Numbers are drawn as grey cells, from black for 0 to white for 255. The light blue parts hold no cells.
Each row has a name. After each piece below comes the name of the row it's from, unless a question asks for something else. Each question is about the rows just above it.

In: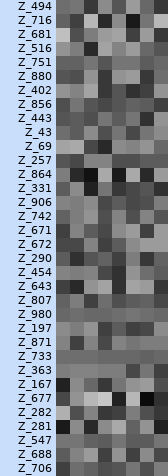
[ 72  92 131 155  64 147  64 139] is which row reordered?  Z_688
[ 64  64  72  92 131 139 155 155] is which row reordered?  Z_671
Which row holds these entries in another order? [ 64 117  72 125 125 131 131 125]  Z_363
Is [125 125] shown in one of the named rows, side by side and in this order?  yes
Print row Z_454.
[131 125 131  72  49 147 110  92]

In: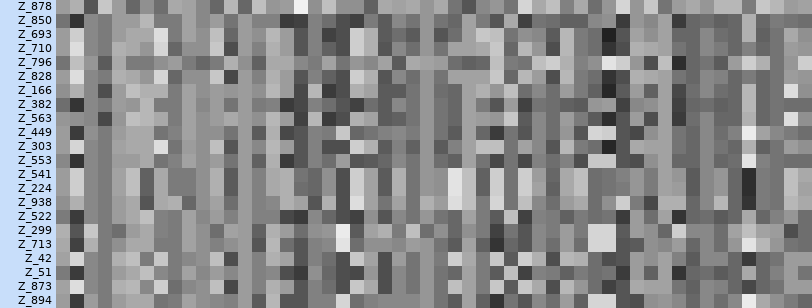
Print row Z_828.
[156 221 136 123 176 169 150 213 103 144 144 199  72 156 129 176 156  85
 129  97  78 206 176  85 136 110 150 116 162 162 162 199 103 183 156  78
 183 123 110  52  78 176 169 162 116 103 136 129 103 123 103 116 156 150]
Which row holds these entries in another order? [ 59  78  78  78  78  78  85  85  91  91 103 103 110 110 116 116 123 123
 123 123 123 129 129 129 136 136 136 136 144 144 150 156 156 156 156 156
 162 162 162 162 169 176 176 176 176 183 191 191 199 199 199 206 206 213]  Z_42
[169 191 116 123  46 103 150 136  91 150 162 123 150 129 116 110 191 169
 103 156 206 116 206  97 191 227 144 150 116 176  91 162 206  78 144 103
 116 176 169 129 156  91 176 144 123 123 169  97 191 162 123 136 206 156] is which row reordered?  Z_541
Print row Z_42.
[162 213 136 123 176 191 123 199 123 136 144 191  78 156 129 176 162  85
 129 110  78 199 162  78 156 116 150 123 206 169 123 199  91 206 176  78
 183 176 110  78  85 156 144 162 129  91 136 136 103  59 103 116 156 156]

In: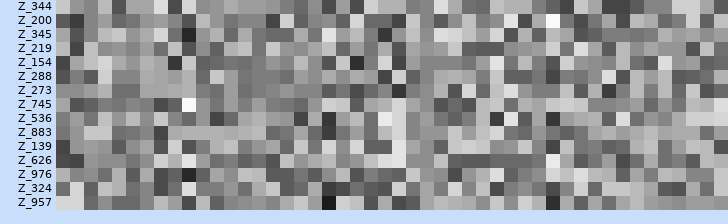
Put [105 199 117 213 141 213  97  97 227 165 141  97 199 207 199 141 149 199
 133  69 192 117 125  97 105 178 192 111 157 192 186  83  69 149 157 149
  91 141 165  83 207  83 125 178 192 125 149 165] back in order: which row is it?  Z_139
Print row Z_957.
[213 213 105 141 105 105 133 186 157  75 186  97 133 141 149 133 171 199
 157  27 207 192  83 171  75  91 165 186 178 171 141 199 141 207 178  47
 171  97 165 111 165 186 157 149 141 157 157 149]
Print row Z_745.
[165  83  97 125 117 133 125  75  97 249 149 117 157 125 157 125 117 105
 149 207 199  91 165 178 213 165 141  83 105  83 186 199 111 178 165 199
 207 199 133 133 141 157 105 149 117 186 178 221]
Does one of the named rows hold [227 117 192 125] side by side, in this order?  no

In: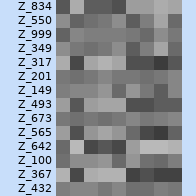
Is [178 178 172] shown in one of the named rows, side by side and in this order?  no
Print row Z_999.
[ 99 134 126 126 126 120 106 141 120]
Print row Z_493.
[157  87 157 165 165  80  80  93  93]
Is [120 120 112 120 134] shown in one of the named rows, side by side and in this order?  yes
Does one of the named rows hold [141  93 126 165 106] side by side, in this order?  yes
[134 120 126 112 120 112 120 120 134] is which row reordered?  Z_673
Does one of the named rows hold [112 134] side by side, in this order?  no

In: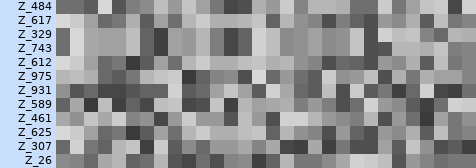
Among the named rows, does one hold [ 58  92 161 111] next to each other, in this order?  yes
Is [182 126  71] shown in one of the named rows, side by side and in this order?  yes
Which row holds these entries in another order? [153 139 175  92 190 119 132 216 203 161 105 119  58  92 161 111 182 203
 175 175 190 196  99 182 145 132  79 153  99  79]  Z_625

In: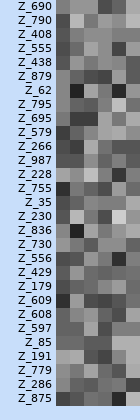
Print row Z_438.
[ 85 149 120 141 134  91]
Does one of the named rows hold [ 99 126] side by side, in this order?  yes
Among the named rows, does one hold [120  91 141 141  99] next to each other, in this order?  yes

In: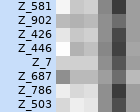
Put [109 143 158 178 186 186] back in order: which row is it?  Z_902
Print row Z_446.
[253 178 192 135  65 165]
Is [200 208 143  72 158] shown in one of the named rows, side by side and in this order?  yes

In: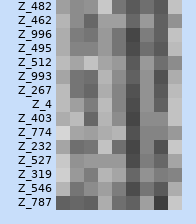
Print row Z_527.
[200 146 153 153 153  76 125 103 165]
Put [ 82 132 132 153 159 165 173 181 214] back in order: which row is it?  Z_774

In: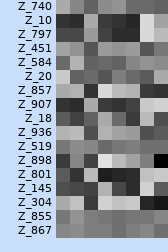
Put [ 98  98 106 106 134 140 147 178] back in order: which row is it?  Z_584
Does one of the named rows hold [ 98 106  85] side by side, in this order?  yes
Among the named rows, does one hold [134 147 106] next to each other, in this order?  no
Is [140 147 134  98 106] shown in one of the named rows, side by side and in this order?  no
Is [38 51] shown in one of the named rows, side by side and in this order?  no
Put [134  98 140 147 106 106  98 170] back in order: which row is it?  Z_740
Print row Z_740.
[170 134  98 140 147 106 106  98]

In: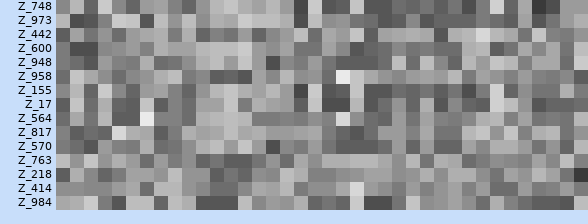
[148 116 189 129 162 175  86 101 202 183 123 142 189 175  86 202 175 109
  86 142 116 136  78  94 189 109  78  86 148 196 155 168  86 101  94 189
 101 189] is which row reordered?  Z_973
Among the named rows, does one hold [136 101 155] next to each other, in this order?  yes
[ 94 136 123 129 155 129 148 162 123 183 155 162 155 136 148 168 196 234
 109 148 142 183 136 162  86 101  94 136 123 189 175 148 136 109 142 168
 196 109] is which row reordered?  Z_958
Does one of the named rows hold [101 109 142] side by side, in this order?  no
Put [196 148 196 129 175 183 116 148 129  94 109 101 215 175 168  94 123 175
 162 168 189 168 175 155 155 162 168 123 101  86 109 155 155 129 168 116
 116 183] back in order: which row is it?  Z_817
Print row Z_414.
[142 142 136 136 155 168 109 183 183 148 136 109 109 136 168 162 183 123
 142 142 168 215 155 142 123 155 129 148 162 129 155 109 109 155 123 129
 155 123]
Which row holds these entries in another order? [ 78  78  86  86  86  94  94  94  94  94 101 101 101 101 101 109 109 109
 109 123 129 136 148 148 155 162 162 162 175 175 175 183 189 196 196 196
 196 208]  Z_17

